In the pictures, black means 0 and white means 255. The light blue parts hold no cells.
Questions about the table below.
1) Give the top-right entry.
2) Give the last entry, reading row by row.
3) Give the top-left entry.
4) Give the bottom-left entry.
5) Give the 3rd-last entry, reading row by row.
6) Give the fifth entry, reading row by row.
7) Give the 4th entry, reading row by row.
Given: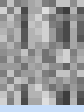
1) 195
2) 73
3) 126
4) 209
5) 61
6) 166
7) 142

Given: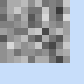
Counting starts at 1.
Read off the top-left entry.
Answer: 116
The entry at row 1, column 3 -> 171
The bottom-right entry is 144
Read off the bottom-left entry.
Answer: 144
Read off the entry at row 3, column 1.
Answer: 100
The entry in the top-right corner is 200
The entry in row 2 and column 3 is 200
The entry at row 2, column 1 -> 129
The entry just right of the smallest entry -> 159
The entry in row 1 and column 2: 171
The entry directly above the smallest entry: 116
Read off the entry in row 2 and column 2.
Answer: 171
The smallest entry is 59
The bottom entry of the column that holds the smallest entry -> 72

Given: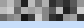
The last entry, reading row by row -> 48
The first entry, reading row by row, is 160
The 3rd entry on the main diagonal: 148
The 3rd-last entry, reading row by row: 148
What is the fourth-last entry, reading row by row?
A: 33
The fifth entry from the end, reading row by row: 48
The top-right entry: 148
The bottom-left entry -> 104
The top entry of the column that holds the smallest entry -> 33
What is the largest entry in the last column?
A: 204
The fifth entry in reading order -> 189

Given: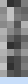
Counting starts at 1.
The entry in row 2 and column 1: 137
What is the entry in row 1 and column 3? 62
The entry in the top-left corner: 178
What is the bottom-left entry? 165
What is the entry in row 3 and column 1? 151
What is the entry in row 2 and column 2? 194
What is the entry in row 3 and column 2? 194
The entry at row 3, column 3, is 123
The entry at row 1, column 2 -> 49
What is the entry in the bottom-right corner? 98
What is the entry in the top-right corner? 123

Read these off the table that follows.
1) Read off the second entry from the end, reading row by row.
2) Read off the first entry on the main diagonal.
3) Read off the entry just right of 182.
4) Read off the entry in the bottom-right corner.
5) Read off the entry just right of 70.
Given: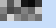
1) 142
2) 182
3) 86
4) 114
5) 86

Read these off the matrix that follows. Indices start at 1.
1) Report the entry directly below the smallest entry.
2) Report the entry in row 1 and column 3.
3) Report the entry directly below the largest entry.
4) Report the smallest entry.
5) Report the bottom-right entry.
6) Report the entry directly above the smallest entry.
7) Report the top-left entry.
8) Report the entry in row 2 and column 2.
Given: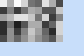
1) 60
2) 252
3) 60
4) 31
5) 185
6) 226
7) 238
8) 130

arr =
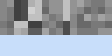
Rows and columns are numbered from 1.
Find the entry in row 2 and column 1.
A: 135
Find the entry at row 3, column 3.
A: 64
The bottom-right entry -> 147
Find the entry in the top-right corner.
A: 147
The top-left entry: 135
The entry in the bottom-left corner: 135
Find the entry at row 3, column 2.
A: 121
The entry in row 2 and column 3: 64
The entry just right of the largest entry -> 192
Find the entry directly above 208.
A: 176
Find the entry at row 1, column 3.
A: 64
